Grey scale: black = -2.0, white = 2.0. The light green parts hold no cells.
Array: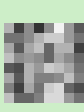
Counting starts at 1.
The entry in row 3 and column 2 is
-0.6
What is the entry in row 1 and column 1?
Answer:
0.8
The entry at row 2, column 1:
-0.2
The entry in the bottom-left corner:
1.0
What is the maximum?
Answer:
1.8
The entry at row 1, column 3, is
0.2
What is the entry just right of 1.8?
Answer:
0.4
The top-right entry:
-0.6
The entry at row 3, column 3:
0.6
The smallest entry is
-1.2
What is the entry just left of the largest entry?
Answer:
0.2
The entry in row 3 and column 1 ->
0.6
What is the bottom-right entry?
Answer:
-0.2
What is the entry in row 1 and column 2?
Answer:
-1.0
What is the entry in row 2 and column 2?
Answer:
-0.2

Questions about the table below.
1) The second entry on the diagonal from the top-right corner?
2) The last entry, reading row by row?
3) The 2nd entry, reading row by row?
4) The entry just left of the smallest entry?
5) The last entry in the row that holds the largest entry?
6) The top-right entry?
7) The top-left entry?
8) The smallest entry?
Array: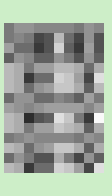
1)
0.3
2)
1.5
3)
0.3
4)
0.7
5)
1.9
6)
0.1
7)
-0.1
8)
-1.3

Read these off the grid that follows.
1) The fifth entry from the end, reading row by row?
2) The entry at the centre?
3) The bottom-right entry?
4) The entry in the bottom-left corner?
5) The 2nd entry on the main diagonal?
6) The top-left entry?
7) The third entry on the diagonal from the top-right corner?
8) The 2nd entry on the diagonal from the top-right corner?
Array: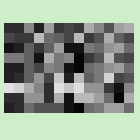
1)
-0.3
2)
-1.7
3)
-0.3
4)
-1.5
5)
-1.1
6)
-1.3
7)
0.3
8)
-0.5
